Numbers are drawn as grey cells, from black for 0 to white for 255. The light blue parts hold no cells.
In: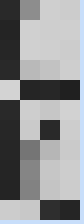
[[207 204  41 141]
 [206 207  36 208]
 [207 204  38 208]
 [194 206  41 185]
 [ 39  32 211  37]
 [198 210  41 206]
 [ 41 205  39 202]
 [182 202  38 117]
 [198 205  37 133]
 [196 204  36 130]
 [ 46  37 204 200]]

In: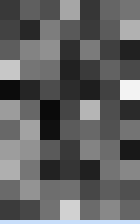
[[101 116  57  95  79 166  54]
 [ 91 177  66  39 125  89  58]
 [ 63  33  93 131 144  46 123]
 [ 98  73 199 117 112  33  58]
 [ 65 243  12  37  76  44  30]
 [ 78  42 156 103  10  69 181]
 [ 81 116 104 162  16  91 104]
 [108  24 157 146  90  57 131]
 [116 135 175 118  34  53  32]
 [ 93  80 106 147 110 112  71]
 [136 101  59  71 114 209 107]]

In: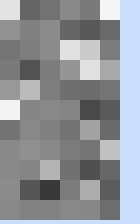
[[122 245 226 101 114 137]
 [ 88 106 145 129 139 102]
 [203 123 116 125 139 225]
 [224 168 122  82 124 149]
 [108 116 152 187 125 111]
 [ 73  90 243 133 136 132]
 [162 106 115 136 129 115]
 [116 193 138 144 136 123]
 [ 79 103 137 133 180 113]
 [172  91 140  86  57 123]
 [135 109 136 130 130 136]]

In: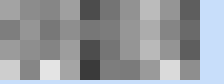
[[149  94 163 140 134 159  76 116 146 187]
 [133 106 126 149 120 142 119 124 150 172]
 [148  94 155 142 132 157  77 117 149 185]
 [218 142 206 134 228 165  58 125 123 154]]

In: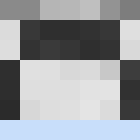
[[147 125 138 137 181 183 191]
 [ 55 223 219  56  47  47  50]
 [ 51 217 221  51  58  54  47]
 [200  61  47 224 223 216 218]
 [227  49  46 222 222 222 226]
 [219  56  43 215 221 223 228]]

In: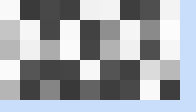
[[ 79 243 249  58  72  64 241 243  62]
 [138 252 197 246  71 249  66 143 245]
 [ 79 246 183 240 172 250  69 178 240]
 [219 185 250  85  67  69 247  84  65]
 [249  62 181  63 133  57  99  62  73]]

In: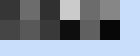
[[108 134  54 108  48 203]
 [ 96   7  69  88  57  14]]
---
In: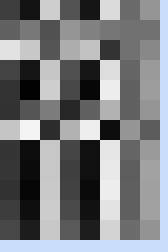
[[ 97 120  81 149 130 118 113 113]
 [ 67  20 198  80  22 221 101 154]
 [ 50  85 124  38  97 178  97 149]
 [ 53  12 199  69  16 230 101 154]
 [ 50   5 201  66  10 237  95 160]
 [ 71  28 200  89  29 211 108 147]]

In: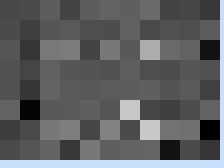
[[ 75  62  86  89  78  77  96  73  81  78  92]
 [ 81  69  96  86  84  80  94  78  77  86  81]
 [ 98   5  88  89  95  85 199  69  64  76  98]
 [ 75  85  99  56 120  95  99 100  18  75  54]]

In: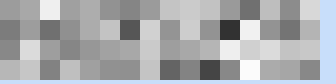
[[124 157 112 144 172 195  86 209 148 205 147  50 241 147 116 180]
 [183 198 130 191 160 145 144 196 100 131  69 136 251 171 166 136]]

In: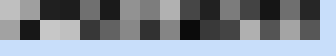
[[162  23 199 192  55  98 136  49 133  11  57  68 176  84 164  87]]

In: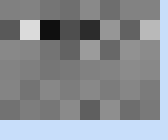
[[ 89 219  15  78  44 150  98 185]
 [131 127 118 121 129 131 139 136]
 [114 125 119 138  95 142 110 121]]

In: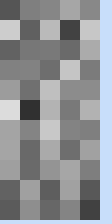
[[205  96 186  66 199]
 [129 130 110 197 123]
 [220  48 179 121 178]
 [165 105 170 110 161]
 [ 98 160  94 161  88]]

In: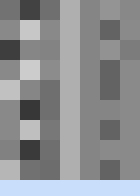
[[137 199 137 175 133  99 138]
 [137 204 140 175 133  99 138]
 [137  55 111 175 133 133 138]
 [129  58 111 175 133 138 138]]
